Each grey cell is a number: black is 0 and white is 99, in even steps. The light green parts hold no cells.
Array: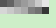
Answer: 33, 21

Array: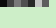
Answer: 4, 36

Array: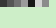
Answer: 21, 54

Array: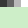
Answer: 21, 99

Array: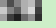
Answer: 56, 18

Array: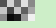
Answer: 32, 93

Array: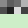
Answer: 53, 25

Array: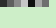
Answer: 17, 43

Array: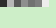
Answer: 17, 92

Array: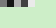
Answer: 47, 91
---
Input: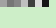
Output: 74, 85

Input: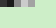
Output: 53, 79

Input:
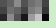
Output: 26, 76

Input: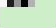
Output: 58, 96

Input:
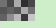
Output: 33, 77

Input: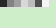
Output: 84, 95

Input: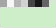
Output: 81, 96
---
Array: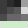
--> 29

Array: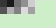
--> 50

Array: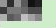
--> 41

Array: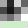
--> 9

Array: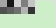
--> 43

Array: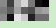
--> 30

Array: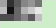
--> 69

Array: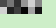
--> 2

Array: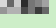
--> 46
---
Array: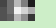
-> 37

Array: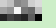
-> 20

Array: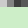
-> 79

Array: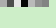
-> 2

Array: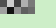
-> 7

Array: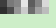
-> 79

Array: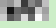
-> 85

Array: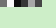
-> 6

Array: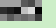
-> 46
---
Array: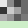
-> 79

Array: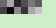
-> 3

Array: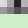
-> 49

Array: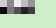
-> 47

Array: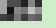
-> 7

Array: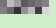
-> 40

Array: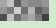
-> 48

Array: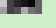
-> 26

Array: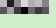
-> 62

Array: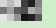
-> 62
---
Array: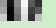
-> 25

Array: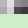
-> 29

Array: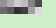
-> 62

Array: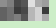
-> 82

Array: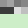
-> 86

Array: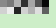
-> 86
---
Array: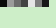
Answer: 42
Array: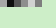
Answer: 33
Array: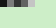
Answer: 20
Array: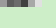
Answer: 42
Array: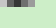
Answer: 21
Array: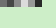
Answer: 54
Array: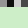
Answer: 80
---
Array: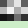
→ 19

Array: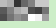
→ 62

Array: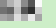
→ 64

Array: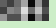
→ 20

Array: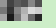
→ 15

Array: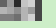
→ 27

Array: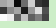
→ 26
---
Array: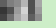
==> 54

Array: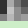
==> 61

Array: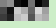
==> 67

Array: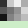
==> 73

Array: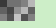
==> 50

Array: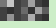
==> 19
